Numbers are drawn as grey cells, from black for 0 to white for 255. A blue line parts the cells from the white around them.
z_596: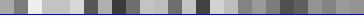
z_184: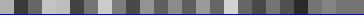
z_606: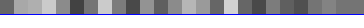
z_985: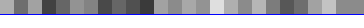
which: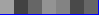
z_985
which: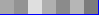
z_985
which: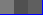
z_596
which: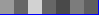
z_606
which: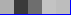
z_596
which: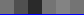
z_184
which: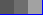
z_985

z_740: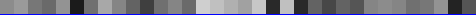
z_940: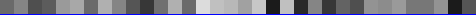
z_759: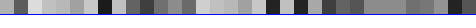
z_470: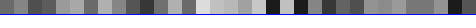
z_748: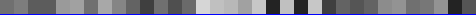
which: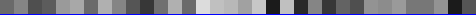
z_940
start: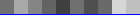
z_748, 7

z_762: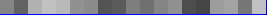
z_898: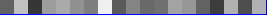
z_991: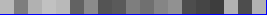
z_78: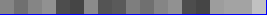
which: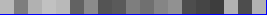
z_991
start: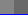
z_898, 10

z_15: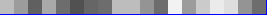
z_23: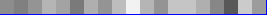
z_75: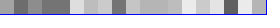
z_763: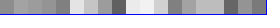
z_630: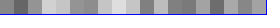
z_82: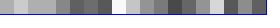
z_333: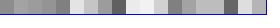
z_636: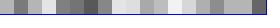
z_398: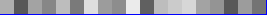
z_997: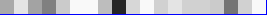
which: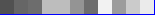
z_15
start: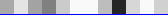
z_997, 1
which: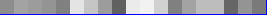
z_763

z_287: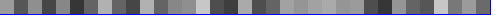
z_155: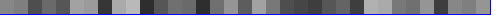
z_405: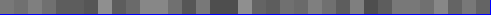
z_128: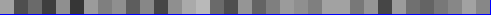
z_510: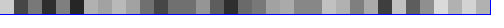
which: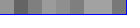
z_128
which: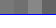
z_405
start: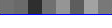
z_155, 13

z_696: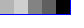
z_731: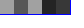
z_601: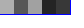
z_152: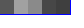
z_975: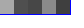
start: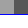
z_731, 1
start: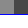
z_152, 3
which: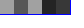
z_731
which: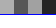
z_601

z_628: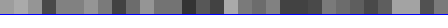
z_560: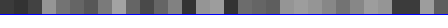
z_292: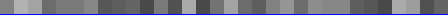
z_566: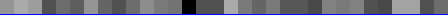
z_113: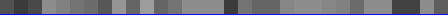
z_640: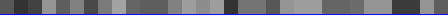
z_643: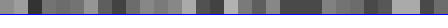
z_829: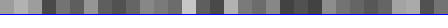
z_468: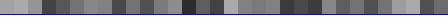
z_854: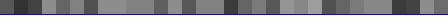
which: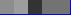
z_640
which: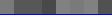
z_566
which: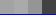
z_468
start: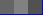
z_854, 5
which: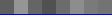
z_566

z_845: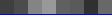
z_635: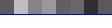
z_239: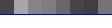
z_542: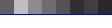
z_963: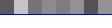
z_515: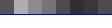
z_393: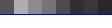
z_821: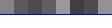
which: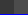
z_515
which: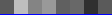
z_635
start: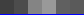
z_845, 1
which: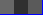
z_635
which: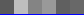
z_635

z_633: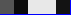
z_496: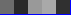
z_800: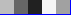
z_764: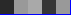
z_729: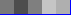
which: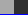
z_496
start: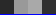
z_496, 2

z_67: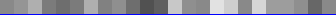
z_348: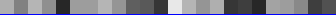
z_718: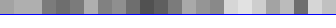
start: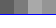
z_718, 12
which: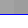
z_348
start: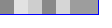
z_67, 15
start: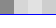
z_718, 16
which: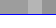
z_348
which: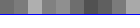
z_718

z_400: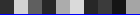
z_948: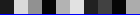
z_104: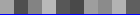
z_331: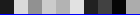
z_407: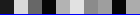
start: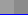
z_104, 7
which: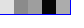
z_407
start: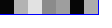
z_407, 4

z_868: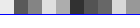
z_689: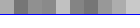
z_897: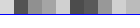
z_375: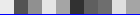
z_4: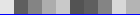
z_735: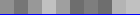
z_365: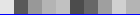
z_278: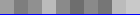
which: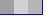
z_365
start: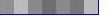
z_278, 3

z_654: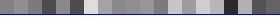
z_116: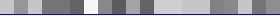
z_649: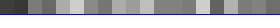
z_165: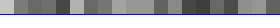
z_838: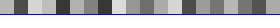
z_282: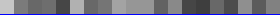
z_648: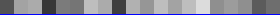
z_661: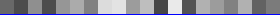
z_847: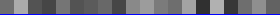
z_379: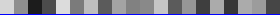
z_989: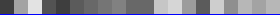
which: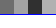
z_847
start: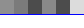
z_654, 2
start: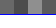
z_282, 16

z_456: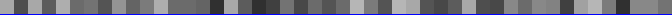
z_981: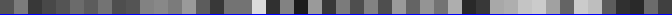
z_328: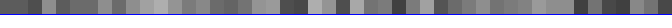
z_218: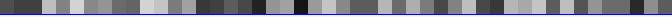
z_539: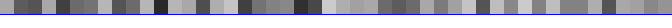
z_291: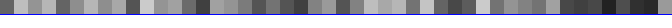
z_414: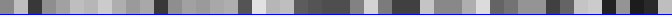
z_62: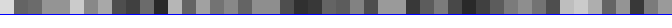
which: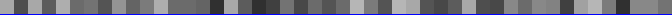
z_456
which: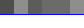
z_328
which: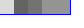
z_414
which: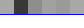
z_414

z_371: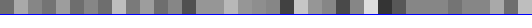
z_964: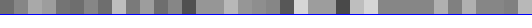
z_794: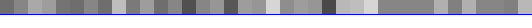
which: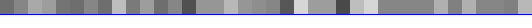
z_964
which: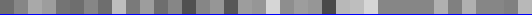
z_794
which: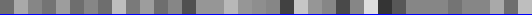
z_371
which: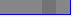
z_371
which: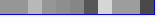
z_964

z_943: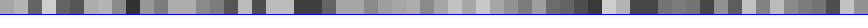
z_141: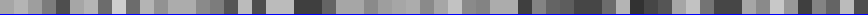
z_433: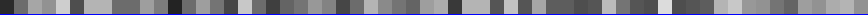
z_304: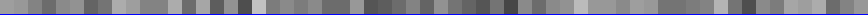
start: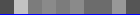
z_304, 18
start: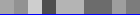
z_433, 3
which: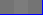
z_943
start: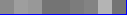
z_304, 45
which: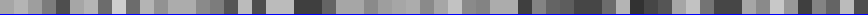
z_141
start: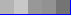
z_433, 52

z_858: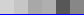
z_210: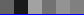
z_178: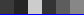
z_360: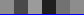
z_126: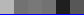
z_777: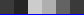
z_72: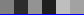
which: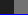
z_360
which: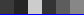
z_178

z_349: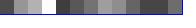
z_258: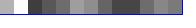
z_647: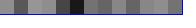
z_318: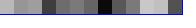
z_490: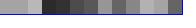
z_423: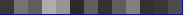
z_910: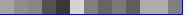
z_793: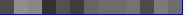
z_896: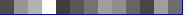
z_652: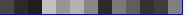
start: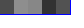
z_793, 1
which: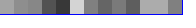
z_910
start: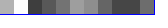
z_349, 3
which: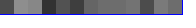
z_793
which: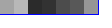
z_490
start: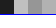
z_652, 3

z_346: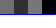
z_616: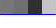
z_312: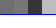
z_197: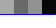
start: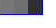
z_616, 1
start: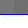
z_616, 1
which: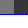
z_312
